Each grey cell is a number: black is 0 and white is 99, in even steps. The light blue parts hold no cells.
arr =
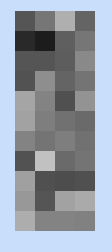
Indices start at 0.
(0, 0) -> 33
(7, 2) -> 41
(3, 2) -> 39
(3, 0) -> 32
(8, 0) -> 62
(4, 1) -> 51
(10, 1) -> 51
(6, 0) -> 51
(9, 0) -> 59
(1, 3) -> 46
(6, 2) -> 49
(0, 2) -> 68

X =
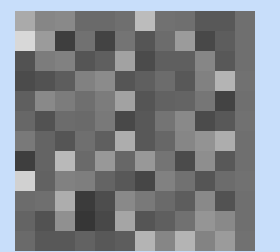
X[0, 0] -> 66
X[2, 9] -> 52
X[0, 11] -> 43
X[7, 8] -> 29
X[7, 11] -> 43
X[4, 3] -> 43
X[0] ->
[66, 52, 53, 41, 41, 43, 73, 44, 43, 34, 34, 43]
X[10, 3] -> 21
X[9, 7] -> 41
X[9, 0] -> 42
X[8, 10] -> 42
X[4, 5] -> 63
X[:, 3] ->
[41, 44, 33, 50, 43, 41, 43, 41, 49, 23, 21, 38]
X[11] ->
[41, 34, 34, 38, 34, 36, 70, 52, 70, 51, 60, 44]
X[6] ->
[47, 39, 33, 43, 37, 67, 34, 40, 52, 57, 67, 43]
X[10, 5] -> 64
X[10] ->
[39, 32, 56, 21, 28, 64, 33, 37, 44, 58, 53, 43]
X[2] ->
[32, 48, 50, 33, 37, 63, 29, 37, 37, 52, 34, 43]
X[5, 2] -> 42
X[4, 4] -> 48
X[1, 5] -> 45
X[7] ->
[24, 39, 72, 41, 59, 40, 59, 45, 29, 55, 34, 43]
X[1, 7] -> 42
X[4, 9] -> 46
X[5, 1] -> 32
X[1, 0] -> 84
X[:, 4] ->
[41, 26, 37, 54, 48, 47, 37, 59, 39, 30, 28, 34]
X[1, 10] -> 36
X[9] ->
[42, 43, 67, 23, 30, 53, 47, 41, 36, 53, 32, 43]
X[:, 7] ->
[44, 42, 37, 42, 38, 45, 40, 45, 50, 41, 37, 52]
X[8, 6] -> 27

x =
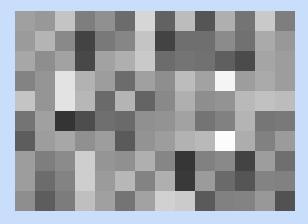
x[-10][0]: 62
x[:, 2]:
[76, 53, 63, 88, 88, 20, 65, 54, 51, 48]
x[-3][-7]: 52
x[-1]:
[55, 36, 48, 74, 62, 45, 63, 81, 79, 35, 50, 51, 59, 32]
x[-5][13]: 47
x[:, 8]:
[73, 43, 45, 73, 68, 63, 69, 21, 22, 79]
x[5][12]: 46
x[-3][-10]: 58
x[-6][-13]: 58
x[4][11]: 72
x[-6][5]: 70
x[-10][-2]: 78
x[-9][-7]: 26
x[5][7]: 57
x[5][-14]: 45
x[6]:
[36, 61, 65, 56, 61, 35, 57, 61, 69, 72, 98, 67, 50, 60]
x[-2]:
[61, 42, 51, 80, 60, 71, 51, 68, 22, 60, 41, 33, 51, 50]
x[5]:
[45, 62, 20, 30, 43, 41, 56, 57, 63, 45, 50, 70, 46, 47]
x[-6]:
[76, 58, 88, 71, 41, 70, 39, 53, 68, 55, 57, 72, 75, 73]
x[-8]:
[65, 55, 63, 28, 63, 68, 78, 42, 45, 44, 37, 29, 64, 61]
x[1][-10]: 47

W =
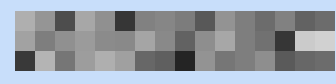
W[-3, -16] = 68
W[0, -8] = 48
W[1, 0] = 63
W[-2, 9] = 55
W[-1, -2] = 40
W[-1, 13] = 35
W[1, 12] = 44
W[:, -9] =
[52, 53, 37]
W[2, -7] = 57
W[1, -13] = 60
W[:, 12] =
[42, 44, 55]
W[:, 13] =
[50, 21, 35]
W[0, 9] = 34
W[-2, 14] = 79
